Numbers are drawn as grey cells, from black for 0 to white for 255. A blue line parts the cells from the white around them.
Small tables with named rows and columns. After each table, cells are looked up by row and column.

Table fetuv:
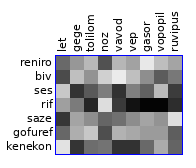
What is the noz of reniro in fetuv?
81
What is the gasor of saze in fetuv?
164
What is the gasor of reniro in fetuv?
232
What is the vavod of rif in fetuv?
58
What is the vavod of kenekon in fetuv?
50
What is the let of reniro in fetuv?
105
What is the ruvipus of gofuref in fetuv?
94
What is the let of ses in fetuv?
200
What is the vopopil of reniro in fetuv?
190
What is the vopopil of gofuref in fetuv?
155
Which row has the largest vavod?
biv

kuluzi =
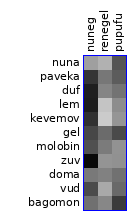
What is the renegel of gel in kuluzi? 107
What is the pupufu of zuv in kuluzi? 145
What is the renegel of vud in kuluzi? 169
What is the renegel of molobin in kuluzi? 123
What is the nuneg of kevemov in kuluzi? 49
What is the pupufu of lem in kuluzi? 141
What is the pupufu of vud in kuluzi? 105
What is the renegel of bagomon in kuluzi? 135
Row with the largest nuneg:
nuna

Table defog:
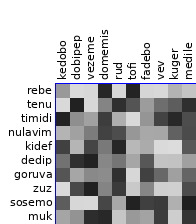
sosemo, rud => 168
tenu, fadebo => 156
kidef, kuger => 220
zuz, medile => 76
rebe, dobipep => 218
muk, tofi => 153
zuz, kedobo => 218
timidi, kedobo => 34
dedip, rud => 117
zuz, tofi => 201
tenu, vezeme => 216
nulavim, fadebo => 168
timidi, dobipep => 143
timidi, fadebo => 149
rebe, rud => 215
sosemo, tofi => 34

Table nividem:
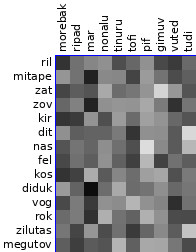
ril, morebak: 51
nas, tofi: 79
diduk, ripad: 99
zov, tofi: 147
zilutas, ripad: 69
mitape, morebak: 149

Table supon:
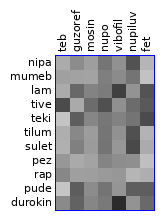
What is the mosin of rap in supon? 158
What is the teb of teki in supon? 196
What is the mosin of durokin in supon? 134
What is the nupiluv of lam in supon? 147
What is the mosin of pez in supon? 163
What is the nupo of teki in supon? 119
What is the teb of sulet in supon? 176
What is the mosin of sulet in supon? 155
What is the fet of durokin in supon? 105
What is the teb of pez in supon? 151
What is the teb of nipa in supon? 171
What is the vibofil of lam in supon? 64
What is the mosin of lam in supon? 131
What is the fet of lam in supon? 83
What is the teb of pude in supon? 197

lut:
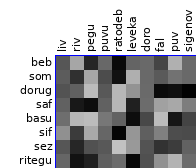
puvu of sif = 102
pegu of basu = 188
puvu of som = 76
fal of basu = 188
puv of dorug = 15
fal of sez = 50
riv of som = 48
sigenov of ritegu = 107
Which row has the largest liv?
sif

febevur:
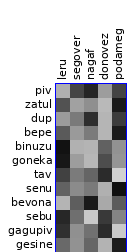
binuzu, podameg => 146
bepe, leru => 90
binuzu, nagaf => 180
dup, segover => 122
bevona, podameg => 91
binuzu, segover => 177
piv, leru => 176
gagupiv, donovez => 43
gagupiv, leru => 48
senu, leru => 98
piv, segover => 69
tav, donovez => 43
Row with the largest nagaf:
sebu

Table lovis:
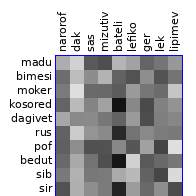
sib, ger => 98
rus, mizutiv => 138
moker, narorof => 122
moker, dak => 222
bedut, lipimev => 119
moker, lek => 108
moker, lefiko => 154
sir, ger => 105
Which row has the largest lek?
sir

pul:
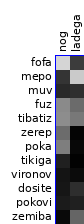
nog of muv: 41
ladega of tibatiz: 120
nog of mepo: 52
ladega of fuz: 107
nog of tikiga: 32
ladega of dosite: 46
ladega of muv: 47
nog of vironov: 20

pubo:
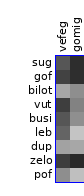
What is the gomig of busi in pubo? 143
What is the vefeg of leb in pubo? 100
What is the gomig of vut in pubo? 130
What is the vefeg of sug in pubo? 86
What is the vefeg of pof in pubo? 142
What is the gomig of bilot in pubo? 142
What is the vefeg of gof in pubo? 66
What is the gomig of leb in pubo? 196
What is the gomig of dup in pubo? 167
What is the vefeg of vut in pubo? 62
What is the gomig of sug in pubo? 45
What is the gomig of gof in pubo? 46
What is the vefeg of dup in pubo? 162

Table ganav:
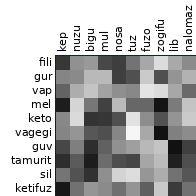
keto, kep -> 136
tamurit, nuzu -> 91
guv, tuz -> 159
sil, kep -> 117
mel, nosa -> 186
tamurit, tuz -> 70
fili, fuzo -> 167
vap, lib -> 167
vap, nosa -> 143
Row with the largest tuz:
vagegi

